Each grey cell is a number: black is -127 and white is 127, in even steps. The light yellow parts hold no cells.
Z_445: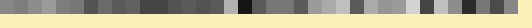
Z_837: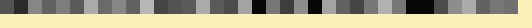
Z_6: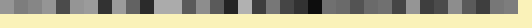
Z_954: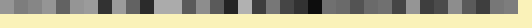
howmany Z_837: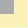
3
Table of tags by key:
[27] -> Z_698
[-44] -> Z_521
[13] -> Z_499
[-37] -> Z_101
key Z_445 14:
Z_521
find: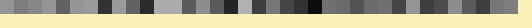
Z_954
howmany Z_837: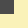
2
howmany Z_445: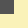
3

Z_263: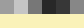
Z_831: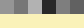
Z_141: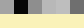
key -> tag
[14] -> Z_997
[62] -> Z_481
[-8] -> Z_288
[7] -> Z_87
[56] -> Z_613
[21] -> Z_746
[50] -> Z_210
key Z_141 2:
Z_997
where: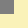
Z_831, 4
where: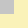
Z_263, 1
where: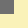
Z_141, 5
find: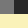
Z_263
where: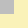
Z_141, 4

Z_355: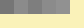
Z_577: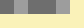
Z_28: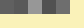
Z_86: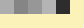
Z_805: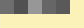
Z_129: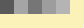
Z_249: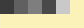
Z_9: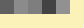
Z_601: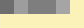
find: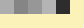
Z_86
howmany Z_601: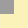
1
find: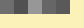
Z_805
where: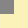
Z_86, 1
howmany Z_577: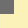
3
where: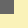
Z_805, 3

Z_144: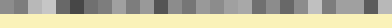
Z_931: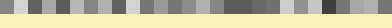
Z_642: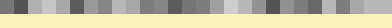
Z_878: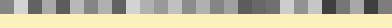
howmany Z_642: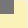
2
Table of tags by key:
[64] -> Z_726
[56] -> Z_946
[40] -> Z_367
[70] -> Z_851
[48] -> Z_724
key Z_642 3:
Z_851
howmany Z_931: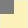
0
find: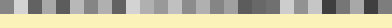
Z_878

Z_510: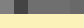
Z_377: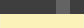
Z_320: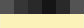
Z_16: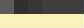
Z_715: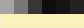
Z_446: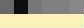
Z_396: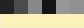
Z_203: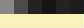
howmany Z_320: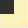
0
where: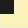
Z_203, 5
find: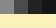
Z_203
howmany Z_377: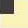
5
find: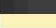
Z_16

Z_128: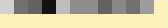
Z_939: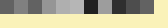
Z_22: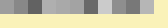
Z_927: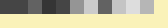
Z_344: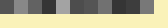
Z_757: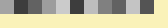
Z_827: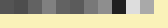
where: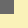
Z_22, 6
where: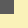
Z_827, 5
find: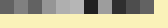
Z_939

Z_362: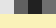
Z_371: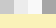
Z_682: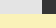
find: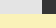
Z_682
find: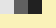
Z_362
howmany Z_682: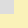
0

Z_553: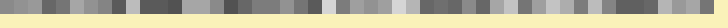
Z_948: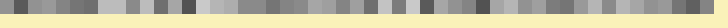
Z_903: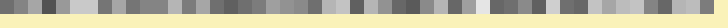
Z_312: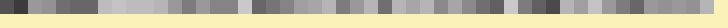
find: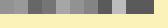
Z_553
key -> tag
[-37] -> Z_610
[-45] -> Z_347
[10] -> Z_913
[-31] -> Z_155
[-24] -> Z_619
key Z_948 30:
Z_610
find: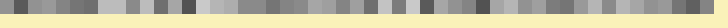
Z_948
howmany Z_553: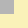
2

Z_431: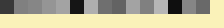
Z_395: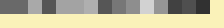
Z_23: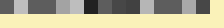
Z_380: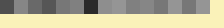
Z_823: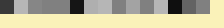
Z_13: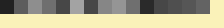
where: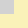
Z_395, 10
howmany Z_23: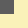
6
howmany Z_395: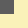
0
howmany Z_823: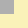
1

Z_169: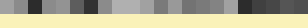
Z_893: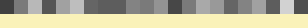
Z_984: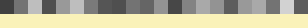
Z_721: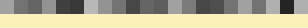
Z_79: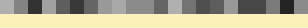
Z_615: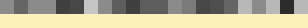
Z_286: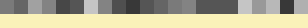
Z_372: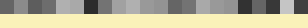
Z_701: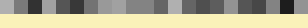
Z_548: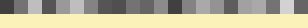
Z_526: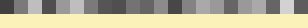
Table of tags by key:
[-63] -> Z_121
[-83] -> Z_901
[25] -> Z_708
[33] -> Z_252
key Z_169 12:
Z_708
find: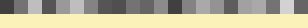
Z_548
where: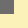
Z_372, 3
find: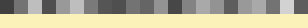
Z_984
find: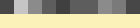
Z_615
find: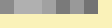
Z_169

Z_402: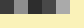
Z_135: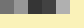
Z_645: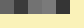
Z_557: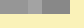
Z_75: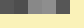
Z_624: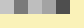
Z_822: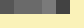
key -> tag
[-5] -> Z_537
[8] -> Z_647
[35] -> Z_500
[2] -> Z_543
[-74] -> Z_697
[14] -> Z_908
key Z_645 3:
Z_537
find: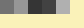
Z_135
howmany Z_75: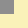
1
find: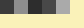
Z_402

